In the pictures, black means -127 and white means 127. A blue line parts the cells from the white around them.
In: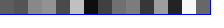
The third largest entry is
29
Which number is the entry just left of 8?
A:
-43
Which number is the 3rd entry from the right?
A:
-92
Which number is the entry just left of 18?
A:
8

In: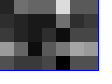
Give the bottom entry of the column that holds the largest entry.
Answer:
-125
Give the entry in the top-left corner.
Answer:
-91
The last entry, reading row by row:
-47
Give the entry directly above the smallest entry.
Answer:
-7
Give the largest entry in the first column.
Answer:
26
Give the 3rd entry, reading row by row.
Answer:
-26
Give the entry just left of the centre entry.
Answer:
-102

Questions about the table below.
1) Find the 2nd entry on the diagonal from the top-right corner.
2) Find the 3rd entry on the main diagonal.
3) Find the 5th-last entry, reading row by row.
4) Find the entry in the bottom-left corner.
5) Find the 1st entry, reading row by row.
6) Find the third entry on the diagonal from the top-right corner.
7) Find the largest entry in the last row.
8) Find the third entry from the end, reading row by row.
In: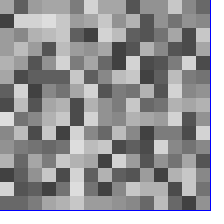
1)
18
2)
50
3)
-23
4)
-23
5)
38
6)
38
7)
71
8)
-23

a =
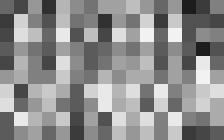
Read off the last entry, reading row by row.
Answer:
-36
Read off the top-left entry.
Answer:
-24
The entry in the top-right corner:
0
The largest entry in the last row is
73
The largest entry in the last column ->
94
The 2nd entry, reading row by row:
-57
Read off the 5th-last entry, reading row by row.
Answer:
0
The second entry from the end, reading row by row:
-57
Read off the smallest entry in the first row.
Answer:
-98
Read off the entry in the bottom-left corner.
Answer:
-36
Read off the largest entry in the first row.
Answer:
62
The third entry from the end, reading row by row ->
-68
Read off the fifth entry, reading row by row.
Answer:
53
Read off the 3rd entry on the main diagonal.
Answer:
62

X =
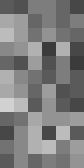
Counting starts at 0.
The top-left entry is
-37
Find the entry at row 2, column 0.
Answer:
60
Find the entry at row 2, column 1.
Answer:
29
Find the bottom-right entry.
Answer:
19
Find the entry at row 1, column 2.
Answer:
-25
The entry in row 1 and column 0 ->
40
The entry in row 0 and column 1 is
-46
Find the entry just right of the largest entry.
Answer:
60
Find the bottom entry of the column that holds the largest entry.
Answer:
-37
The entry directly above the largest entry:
40
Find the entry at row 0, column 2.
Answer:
-2
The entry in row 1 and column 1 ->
29
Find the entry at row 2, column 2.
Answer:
-13

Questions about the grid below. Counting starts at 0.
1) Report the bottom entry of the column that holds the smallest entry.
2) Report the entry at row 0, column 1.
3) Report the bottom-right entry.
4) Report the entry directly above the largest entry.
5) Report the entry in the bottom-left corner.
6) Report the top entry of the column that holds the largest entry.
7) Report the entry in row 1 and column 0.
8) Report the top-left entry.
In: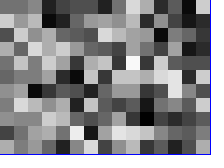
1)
-72
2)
-13
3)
46
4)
34
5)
46
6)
89
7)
77
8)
-13

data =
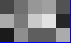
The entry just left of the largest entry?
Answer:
74
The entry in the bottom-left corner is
-101
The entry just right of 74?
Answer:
98
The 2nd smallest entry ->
-89
